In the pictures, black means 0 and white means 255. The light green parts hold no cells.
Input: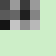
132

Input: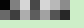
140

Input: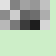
173

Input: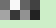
65

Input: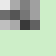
160

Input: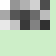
188

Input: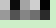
2

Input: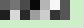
85

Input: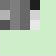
211

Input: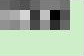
82
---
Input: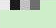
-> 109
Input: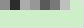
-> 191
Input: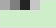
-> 198
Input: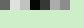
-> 140
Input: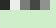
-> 145
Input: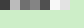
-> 227
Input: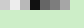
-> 166
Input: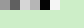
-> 245
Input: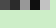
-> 194
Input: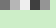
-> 149
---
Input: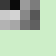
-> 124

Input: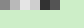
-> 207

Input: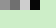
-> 6

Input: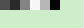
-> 247

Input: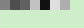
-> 194

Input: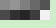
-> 105

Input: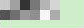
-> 120

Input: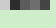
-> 110
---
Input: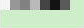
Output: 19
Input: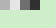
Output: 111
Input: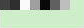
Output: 96
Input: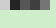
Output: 64
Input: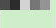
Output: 118
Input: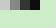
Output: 53
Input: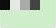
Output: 169
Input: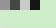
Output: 201
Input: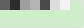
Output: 221
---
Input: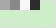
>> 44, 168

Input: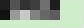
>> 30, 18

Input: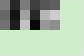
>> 94, 113

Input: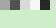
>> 39, 165

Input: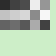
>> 150, 99

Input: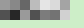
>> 164, 81

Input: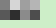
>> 181, 88

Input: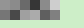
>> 206, 118
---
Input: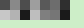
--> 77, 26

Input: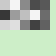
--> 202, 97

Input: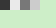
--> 54, 204

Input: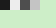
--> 27, 196

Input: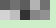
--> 93, 145

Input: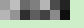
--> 158, 14

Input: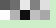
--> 89, 167

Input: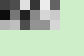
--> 65, 214

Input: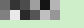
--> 106, 150

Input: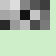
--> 198, 122
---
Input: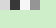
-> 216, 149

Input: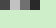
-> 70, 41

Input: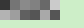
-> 54, 85

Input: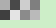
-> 174, 186

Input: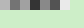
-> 183, 234

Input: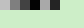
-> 192, 36
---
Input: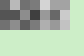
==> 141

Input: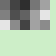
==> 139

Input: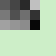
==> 149

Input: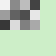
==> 219

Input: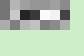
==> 127

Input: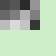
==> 217

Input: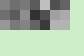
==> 121

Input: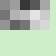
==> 99
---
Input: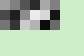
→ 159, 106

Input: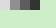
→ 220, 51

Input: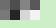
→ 109, 243

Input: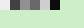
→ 238, 12

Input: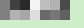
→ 128, 96

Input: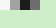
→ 246, 109
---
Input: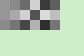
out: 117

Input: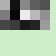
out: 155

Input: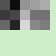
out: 125

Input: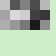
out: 141

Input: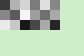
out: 37

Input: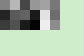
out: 140

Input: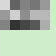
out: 173

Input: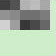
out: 103

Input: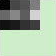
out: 61

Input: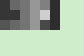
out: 45
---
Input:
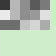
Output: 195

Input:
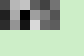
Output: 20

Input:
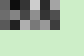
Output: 175

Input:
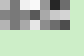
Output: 169

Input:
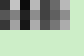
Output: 22

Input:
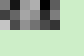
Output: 145
